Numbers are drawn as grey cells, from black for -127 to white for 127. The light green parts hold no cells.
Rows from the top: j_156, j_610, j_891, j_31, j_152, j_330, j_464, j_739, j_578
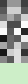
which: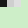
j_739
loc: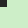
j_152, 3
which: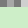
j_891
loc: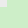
j_330, 3
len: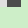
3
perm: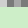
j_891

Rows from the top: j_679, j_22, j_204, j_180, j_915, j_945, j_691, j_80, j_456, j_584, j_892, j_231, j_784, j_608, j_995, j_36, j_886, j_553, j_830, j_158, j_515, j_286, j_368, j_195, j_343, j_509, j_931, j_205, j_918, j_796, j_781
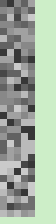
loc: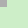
j_36, 0
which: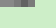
j_995
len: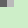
2
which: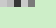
j_343
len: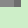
3
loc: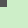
j_509, 4

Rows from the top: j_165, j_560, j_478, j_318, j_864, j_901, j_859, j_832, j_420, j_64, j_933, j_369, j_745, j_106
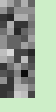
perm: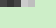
j_106
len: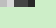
5
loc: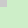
j_106, 2
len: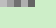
5

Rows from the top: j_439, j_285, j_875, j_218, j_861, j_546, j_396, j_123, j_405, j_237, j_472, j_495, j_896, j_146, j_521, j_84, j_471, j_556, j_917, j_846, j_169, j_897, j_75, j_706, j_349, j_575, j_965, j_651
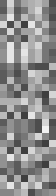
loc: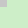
j_84, 5
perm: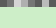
j_285
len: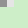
2

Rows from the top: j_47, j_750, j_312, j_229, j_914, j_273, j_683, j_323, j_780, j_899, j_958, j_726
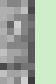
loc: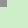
j_323, 3
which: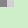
j_726
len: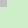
1
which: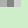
j_726
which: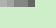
j_312

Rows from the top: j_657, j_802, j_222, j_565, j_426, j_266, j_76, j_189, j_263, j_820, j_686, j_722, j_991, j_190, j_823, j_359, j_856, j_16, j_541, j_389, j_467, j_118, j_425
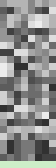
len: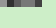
6
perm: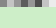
j_686
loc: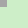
j_189, 4
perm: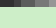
j_118

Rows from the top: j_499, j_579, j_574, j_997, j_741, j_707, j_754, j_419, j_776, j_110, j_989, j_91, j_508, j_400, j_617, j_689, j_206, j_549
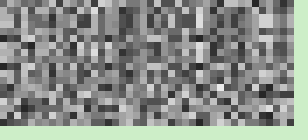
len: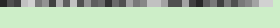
39
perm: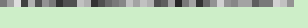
j_754
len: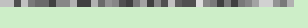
42
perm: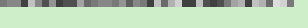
j_997

